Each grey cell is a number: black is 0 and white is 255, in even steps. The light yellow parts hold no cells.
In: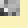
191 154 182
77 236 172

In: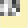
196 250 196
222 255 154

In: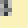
182 59 193
157 132 124

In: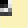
34 53 225
199 236 131

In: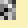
118 136 240
119 3 124

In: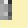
169 157 105
168 158 108

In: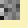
84 134 156
205 52 100
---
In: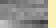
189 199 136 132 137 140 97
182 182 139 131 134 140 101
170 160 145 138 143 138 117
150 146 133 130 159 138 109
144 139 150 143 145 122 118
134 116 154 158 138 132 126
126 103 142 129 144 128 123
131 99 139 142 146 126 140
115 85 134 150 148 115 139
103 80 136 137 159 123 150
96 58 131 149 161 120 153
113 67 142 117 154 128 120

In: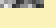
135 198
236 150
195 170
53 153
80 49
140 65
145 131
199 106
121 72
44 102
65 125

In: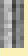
118 124 149 131 124 137 128 127 127 136 116 137
183 175 190 168 164 187 159 176 176 183 182 197
205 191 186 205 166 210 178 201 201 166 181 201
95 74 87 95 87 78 67 100 100 76 56 80
147 136 142 135 146 134 125 139 139 144 128 145
127 125 108 129 125 131 117 102 102 108 91 127

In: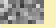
132 91 146 200 111 179
153 79 83 174 203 216
80 203 111 102 175 118
140 178 146 141 88 117
121 109 73 137 147 137
135 127 148 160 59 80
146 146 183 156 121 148
76 176 138 116 112 168
106 156 137 153 97 129
188 157 145 134 212 105
184 123 100 162 108 106

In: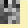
78 69 96 99 116 147
65 79 72 186 32 16
173 162 87 149 152 216
91 185 131 196 84 82
136 137 159 117 52 178

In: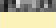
75 83 109
34 19 36
131 106 85
122 80 41
79 200 228
107 119 150
84 97 150
123 115 151
112 173 169
80 119 120
122 64 69
101 181 126
100 71 47
100 106 118

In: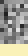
168 144 142 60 143 161 137 124 147 145 60
98 116 140 120 159 101 58 32 66 106 143
137 110 179 207 85 218 100 191 152 171 151
121 105 114 97 122 133 114 191 79 133 155
195 155 135 224 179 174 180 110 133 197 158
169 174 81 111 41 211 193 183 114 56 166
132 207 168 149 105 170 136 179 124 205 136

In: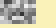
196 225 143 119 201 182
198 179 166 175 131 72
185 106 130 140 185 82
115 228 90 153 215 162
115 208 128 111 202 220
136 212 54 140 133 155
168 115 148 169 240 182
114 115 115 144 192 115
176 203 110 132 221 136

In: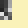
102 223 35 47 50
201 55 85 64 63
84 107 213 165 161
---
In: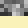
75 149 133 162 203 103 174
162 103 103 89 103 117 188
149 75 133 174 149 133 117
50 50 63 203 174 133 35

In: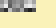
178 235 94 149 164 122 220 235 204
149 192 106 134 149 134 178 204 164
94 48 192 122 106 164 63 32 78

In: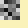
168 200 123 139 53
152 184 16 139 152
227 110 184 80 53
212 40 68 94 168
80 16 123 110 212

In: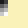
200 250
157 187
93 131
27 64

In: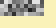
85 226 199 113 126 140 183 73 226 226 85
183 199 85 113 126 99 126 31 73 199 199
212 183 47 170 85 155 59 140 113 155 99
170 99 140 47 155 140 212 170 170 155 126

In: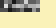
53 222 67 161 191 176 122 176 176 191
53 134 109 22 80 95 207 95 95 122
80 80 22 53 67 109 38 38 148 80

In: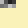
113 127 196 157
184 81 31 57
